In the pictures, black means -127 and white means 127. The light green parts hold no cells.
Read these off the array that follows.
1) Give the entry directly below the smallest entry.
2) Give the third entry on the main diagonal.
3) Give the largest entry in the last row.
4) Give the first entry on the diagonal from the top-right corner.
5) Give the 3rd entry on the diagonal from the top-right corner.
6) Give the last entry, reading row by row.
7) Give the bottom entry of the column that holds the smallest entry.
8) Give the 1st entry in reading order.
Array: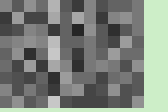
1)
-28
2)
4
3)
71
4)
-7
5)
-80
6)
16
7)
-58
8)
4

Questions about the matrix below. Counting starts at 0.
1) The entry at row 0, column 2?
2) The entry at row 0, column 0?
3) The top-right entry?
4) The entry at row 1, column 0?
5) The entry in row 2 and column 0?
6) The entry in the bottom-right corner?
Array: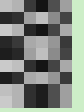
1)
-70
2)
63
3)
31
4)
-88
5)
74
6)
31

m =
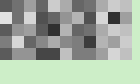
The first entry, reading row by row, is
-36
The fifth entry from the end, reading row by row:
-2
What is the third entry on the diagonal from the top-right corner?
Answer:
43
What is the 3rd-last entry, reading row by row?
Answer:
31
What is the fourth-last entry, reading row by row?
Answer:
-2
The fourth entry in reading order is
-25
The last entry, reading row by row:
64
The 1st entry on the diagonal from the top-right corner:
64
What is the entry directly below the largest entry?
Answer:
-36
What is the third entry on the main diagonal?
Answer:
31
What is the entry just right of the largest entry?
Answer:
-14
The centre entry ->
52
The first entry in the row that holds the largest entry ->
98
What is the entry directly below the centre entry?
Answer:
8
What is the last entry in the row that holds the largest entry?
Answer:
31
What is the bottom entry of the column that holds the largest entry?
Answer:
-36

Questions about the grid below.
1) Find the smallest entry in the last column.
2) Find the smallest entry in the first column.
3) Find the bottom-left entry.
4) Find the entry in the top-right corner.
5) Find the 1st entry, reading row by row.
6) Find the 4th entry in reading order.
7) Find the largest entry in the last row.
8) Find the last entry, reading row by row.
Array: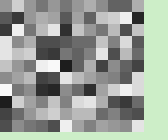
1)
-89
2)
-98
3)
-49
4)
46
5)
23
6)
-9
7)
111
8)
100

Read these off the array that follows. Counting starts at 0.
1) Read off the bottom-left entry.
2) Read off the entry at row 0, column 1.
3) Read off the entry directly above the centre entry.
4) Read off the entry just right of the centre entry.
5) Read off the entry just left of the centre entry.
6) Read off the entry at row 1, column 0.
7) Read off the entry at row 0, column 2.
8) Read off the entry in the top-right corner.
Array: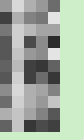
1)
-29
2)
88
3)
24
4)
-72
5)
57
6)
-63
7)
47
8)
-19

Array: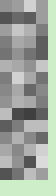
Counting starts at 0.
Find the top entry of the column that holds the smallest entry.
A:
81
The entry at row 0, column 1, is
29
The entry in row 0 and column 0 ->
18
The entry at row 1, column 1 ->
-23
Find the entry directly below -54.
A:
-2
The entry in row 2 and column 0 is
29
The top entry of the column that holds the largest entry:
29
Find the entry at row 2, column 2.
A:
49
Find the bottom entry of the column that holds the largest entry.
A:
29
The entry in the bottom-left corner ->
-44
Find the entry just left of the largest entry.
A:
-44
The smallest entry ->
-64
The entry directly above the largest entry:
81

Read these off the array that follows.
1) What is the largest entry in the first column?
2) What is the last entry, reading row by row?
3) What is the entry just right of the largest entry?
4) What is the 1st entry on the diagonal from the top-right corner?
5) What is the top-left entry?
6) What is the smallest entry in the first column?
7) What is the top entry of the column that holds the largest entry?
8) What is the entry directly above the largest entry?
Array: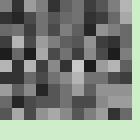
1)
52
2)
-22
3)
-98
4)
52
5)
-1
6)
-98
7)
-13
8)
-65
